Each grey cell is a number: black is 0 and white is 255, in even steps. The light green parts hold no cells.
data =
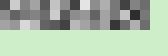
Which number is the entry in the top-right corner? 109
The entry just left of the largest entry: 66
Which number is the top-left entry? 78
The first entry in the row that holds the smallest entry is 141
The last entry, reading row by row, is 109
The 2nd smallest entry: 54
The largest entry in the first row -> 228
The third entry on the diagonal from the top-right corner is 109
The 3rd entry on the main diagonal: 216
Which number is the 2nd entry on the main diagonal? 99
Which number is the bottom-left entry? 163
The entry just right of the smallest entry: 120
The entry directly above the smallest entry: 131

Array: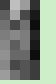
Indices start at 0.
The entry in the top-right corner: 48
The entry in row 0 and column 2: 156
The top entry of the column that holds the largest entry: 191
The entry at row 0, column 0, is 60
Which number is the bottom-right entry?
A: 60
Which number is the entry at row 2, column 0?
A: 113
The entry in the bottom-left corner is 156
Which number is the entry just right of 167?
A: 72
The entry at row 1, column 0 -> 94

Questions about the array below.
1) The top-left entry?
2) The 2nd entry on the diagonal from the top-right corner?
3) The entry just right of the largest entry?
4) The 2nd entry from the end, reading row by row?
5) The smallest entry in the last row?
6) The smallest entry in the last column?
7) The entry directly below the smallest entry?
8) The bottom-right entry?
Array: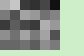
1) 175
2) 113
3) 58
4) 142
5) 93
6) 17
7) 131
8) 122

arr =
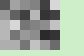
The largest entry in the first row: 215
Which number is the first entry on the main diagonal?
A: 86
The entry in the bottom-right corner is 107
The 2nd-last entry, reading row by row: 153
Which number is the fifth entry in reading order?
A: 64
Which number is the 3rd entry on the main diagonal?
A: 118
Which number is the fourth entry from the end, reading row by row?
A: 118
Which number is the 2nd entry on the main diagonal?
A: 97
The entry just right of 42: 52

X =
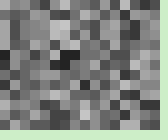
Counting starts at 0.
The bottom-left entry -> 90
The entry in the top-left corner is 176
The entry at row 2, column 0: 165
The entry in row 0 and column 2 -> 143
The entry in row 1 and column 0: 112
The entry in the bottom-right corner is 78
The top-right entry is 78
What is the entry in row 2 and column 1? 78
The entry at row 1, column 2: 102
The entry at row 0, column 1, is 133
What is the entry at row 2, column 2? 124

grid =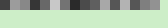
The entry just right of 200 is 115
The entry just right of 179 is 86
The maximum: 200

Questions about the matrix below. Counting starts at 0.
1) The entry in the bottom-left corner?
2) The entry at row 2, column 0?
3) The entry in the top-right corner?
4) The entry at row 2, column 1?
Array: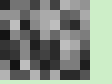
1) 179
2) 84
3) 147
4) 190
